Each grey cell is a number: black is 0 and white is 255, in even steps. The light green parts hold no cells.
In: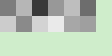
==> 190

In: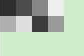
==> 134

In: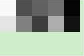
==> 112

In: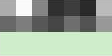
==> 42

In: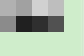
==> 210

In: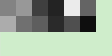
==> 236

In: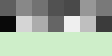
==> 151
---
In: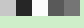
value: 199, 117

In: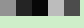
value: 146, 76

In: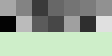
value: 167, 224

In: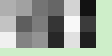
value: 175, 31

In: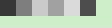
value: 55, 77

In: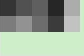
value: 53, 194

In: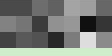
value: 74, 138

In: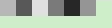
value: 183, 149
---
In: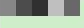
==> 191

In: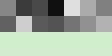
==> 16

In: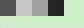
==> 37

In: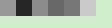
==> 105

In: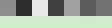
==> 65

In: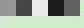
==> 29

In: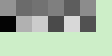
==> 127

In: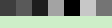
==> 163
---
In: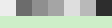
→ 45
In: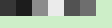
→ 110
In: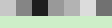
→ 113
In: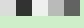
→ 98
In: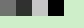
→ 1
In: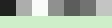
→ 196
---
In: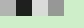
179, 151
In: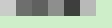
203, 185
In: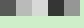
88, 150
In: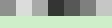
143, 198
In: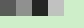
90, 193
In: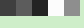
63, 142
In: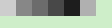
205, 176
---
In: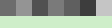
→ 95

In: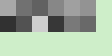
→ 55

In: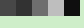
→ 110

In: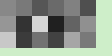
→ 66

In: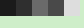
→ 106

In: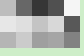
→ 159

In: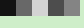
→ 211

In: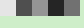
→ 149

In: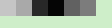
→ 5

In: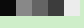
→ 101
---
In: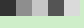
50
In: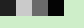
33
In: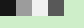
23
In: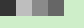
53
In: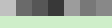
191
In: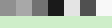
144
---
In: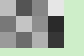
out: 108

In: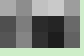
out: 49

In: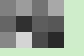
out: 212

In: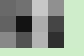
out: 82

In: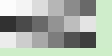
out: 125

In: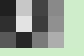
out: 39

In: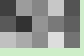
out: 141
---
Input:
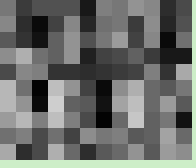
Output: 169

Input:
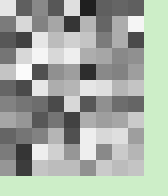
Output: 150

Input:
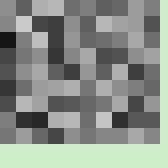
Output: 118

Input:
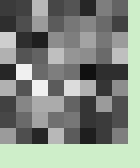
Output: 155

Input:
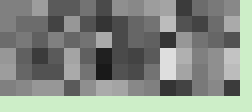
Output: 128
